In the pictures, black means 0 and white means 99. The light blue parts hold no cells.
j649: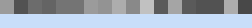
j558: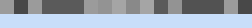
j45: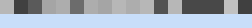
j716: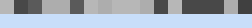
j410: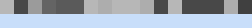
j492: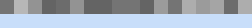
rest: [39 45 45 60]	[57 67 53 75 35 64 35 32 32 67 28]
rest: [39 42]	[57 39 39 45 45 39 60 45 67 60 64 42 67]
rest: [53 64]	[35 57 32 32 32 60 28]
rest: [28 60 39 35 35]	[71 67 71 71 67 28 71 28 28 28 67 25]

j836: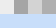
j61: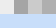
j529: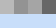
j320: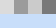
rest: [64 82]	[68]
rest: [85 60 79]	[47]
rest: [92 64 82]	[68]
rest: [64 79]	[68]

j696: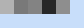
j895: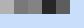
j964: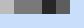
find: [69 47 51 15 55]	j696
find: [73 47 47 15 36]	j964

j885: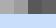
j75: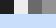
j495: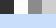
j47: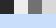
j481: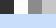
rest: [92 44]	[84]
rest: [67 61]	[34 38]
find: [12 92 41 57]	j75
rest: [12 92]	[41 57]

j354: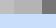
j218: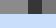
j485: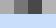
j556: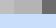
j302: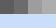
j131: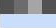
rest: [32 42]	[64 32]
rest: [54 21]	[46]
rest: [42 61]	[67]
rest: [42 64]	[32]
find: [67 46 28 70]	j485
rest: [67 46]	[28 70]

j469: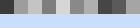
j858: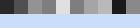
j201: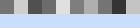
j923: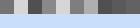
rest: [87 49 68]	[45 20 76]
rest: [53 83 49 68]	[31 35 38]
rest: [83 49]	[68 31 35 38]
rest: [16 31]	[57 49 87 49 64 72 10 53]
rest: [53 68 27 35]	[64]
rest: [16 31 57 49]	[87 49 64 72 10 53]
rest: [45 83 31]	[53 83 49 68 31 35 38]

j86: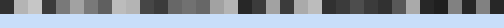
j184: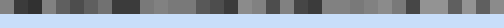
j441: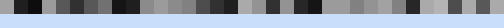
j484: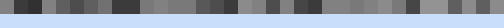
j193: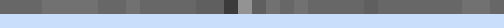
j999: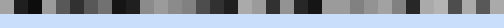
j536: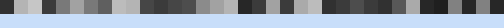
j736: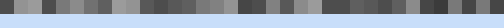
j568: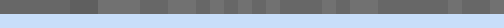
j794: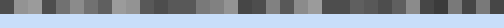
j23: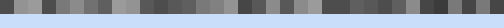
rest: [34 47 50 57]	[27 30 50 34 54 60 30 30 37 34 30 37 54 27 23 47 27 47 27]
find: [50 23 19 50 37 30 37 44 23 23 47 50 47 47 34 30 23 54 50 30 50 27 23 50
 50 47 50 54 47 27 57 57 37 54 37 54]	j484
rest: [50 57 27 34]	[54 34 54 60 30 30 37 34 30 37 54 27 23 47 27 47 27]
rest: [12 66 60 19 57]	[15  8 60 60 50 57 63 50 15 66 70 30 66 34 66]

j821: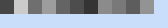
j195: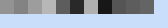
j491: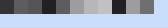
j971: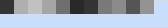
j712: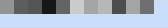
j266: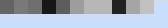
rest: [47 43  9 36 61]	[71 71 13 64 75]
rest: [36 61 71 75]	[13 61 43]
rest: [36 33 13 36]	[61 71 75 13 61 43]
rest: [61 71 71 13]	[64 75]
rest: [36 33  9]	[39 79 64 71 30 64 43]
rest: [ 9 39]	[79 64 71 30 64 43]
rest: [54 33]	[57]

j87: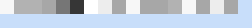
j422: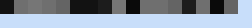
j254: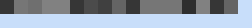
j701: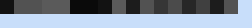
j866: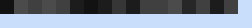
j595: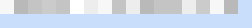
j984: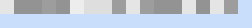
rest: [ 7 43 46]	[43 39  7  7 11 46  4 43 43 39 11 43  4 39]
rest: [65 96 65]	[65 69 96 65 92 65]
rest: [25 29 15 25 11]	[25]

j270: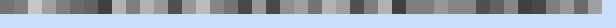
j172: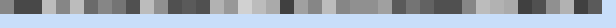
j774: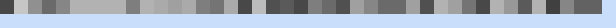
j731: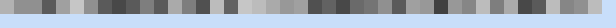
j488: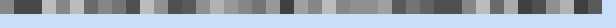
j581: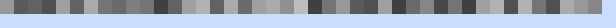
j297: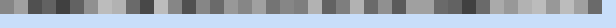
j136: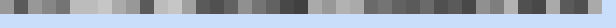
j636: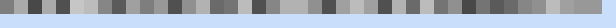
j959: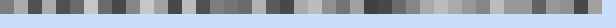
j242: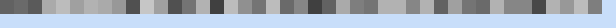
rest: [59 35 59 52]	[45 73 73 77 66 59 35 73 77 62 35 31 38 56 45 38 28 25 66 59 69 66 41 45
 38 35 41 31 35 28 56 49 69 31 28 66 35 31 66]
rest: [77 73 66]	[59 62 31 38 28 41 45 56 35 62 59 25 59 52 73 49 66 28 35 73 52 56 73]
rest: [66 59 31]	[77 62 31 45 69 25 73 56 45 73 41 52 25 38 66 49 45 69 69 52 69 38 62 45
 41 69 52 52 28 69 59 73 49]
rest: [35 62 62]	[41 38 25 41 66 59 69 73 59 73 62 41]
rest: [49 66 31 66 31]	[41 77 41 28 52 77 62 28 73 31 49 45 41 69 35 28 66 73 56 45 62 25 28 41
 52 66 73 66 59 52 73 59 59 38 59 56 28 62]
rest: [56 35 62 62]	[41 38 25 41 66 59 69 73 59 73 62 41]

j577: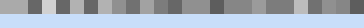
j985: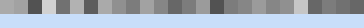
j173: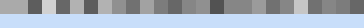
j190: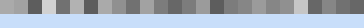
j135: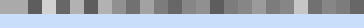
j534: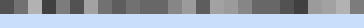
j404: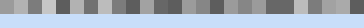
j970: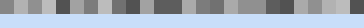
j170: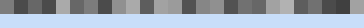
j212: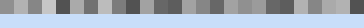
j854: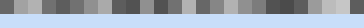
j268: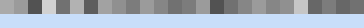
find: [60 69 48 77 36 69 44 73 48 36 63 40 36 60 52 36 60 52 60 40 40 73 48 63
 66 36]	j404
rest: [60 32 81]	[44 69 36 63 56 48 60 52 44 48 60 32 44 52 60 52 56 77 40 48 40 44]
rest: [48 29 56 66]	[36 63 60 32 52 56 32 44 40 63 69 36 44 29 25 63]

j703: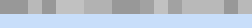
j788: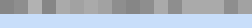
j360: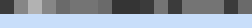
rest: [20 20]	[23 45 23 45 45 45 23 41]
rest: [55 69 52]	[66 63 66 63 55 52 55 66 55 66 66 66 55 63]

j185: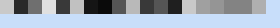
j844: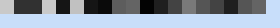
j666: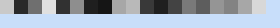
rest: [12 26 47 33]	[26 12 33 39]
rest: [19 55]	[12  8 65 72 22 12 26 47 36 58 51 65 84]
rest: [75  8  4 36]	[39  1 12 26 47 33 26 12 33 39]
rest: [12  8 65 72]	[22 12 26 47 36 58 51 65 84]
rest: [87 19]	[55 12  8 65 72 22 12 26 47 36 58 51 65 84]

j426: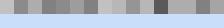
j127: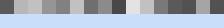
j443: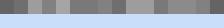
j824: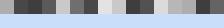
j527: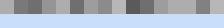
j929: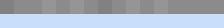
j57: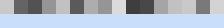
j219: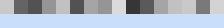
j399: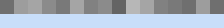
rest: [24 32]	[85 71 67 24 39]
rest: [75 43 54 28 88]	[75 47 35 32 64 32]
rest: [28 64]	[75 78 47 82]
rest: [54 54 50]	[39]

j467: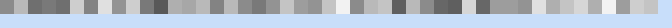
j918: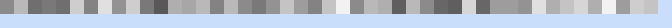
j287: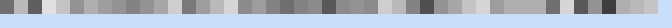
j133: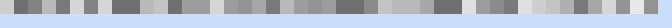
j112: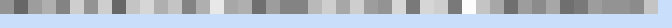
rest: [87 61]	[54 47 87 80 76 68 47 65 83 57 90 57]
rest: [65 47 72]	[61 57 61 43 43 54 76 72 72 65 43 43 87 61 54 47 87 80 76 68 47 65 83 57
 90 57]
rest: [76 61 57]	[76 94 54 72 76 37 72 54 40 37 83 40 61 61 57 87 68 76 83 68 94 61 80 76]

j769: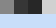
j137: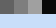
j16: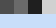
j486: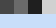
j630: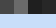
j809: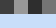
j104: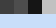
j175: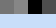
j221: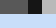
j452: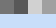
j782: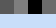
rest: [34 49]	[ 0 41]
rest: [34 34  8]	[72]
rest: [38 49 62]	[4]
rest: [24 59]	[18 45]

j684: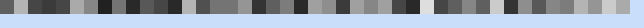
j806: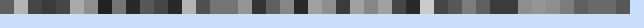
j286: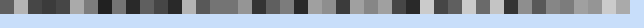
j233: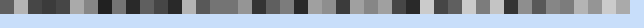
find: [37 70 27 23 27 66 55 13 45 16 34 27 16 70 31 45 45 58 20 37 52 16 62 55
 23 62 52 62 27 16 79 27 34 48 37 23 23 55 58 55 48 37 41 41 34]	j806
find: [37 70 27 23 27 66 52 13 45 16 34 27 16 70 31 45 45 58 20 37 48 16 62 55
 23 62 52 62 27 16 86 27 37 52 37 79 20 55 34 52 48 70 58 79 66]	j684
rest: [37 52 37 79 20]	[55 34 52 48 70 58 79 66]
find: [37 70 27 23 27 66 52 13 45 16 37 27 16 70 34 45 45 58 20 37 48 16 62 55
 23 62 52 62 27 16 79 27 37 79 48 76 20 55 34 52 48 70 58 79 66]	j233
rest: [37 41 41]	[34]
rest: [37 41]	[41 34]

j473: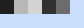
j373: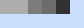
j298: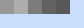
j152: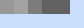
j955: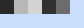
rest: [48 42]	[19]
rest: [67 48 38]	[34]
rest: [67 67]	[48 42 19]
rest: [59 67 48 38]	[34]
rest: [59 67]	[48 38 34]

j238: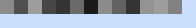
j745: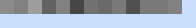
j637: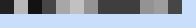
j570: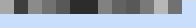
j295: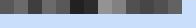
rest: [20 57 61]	[50]
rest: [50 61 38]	[50 27 44 41 47 31 47 47 50]
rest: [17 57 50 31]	[27 31 38]
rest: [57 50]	[31 27 31 38]
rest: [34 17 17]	[50 38 34 47 71 44]
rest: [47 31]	[47 47 50]
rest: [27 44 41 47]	[31 47 47 50]

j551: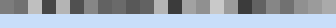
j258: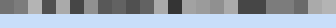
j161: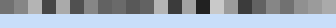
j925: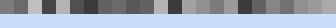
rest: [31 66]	[27 56 34 38 31 38 66 20 63 60 56 66 27 27 48 48 41 66 70]
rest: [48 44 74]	[27 70 31 52 38 41 34 38 70 23 63 56 78 60 23 38 52 44 56 60 66]
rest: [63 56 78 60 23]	[38 52 44 56 60 66]
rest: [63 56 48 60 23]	[38 52 44 56 60 66]
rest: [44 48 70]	[31 66 27 56 34 38 31 38 66 20 63 60 56 66 27 27 48 48 41 66 70]
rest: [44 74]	[27 70 31 52 38 41 34 38 70 23 63 56 78 60 23 38 52 44 56 60 66]
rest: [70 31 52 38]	[41 34 38 70 23 63 56 78 60 23 38 52 44 56 60 66]

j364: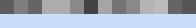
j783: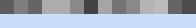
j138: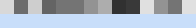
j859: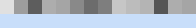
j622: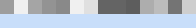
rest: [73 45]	[80]
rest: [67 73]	[45 80]
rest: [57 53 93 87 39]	[39 36 67 73 45 80]

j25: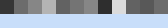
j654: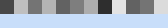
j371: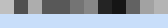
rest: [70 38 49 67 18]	[88 38 45 85]
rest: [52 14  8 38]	[63 70]
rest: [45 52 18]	[85 38 34 42]
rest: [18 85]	[38 34 42]
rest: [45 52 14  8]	[38 63 70]
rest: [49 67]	[18 88 38 45 85]

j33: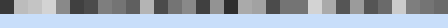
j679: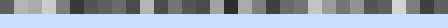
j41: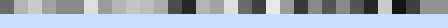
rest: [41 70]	[79 63 53 53 86 60 70 76 73 66 29 15 70 63 86 41 25 90 60 22 53 33 53 33
 15 79  8 25 57 57]
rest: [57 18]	[66 63 29 45 45 82 66 33 60 33 41 79 49 45 41]

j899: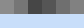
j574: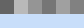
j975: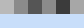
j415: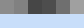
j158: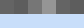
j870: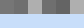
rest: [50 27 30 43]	[62]
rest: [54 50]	[27 30 43 62]

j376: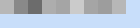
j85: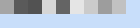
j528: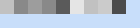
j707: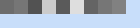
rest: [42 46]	[32 79 35 86 39 46 50]
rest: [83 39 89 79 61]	[75]
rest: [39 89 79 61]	[75]
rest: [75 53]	[61 53 35 89 75 79 29]
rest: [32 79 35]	[86 39 46 50]
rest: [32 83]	[39 89 79 61 75]

